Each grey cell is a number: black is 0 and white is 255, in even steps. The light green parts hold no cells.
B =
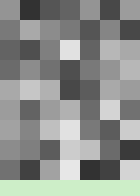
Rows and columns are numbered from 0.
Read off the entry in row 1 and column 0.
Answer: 121
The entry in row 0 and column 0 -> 148
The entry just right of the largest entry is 50
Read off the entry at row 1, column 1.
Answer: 169
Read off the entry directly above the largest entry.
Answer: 204
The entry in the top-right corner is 156
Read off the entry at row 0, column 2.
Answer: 85
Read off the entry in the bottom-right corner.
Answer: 212
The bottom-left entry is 113
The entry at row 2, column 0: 99
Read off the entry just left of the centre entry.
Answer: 177
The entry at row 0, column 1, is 50
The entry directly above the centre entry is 79

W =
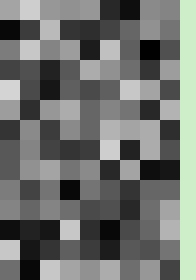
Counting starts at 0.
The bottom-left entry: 110
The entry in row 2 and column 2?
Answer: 132
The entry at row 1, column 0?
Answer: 8
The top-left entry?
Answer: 164
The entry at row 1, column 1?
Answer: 60
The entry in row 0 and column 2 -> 151
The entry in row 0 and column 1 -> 206
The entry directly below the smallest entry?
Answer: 52
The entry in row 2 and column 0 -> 124
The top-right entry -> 132
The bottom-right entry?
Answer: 67
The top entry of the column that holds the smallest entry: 138
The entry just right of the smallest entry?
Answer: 80
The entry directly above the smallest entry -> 145
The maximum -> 212
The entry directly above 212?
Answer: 67
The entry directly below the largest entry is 157

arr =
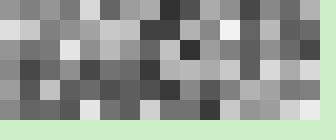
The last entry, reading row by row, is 235
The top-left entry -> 149
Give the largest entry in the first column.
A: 222
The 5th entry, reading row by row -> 216
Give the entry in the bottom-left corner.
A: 136
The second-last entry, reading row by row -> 208
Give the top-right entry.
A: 178
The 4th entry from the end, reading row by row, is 149
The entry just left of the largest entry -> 136
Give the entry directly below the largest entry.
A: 128
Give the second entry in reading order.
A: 128
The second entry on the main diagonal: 200
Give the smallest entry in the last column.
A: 72
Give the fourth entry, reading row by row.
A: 121
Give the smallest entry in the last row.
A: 58
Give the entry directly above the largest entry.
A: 143
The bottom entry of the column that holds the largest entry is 200
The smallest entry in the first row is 50

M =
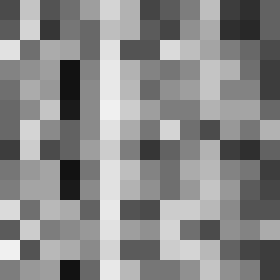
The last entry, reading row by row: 61
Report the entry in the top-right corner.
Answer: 98
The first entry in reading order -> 75
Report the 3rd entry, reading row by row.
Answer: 83
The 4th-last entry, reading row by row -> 196
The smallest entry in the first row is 47
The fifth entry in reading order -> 158
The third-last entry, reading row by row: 144
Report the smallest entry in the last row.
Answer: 18
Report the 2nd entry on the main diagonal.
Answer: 212
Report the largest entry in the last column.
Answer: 178
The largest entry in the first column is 240
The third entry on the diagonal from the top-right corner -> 125
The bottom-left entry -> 125
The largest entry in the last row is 232
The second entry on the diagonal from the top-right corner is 40
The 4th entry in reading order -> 111
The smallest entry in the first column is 61
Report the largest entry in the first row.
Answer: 212
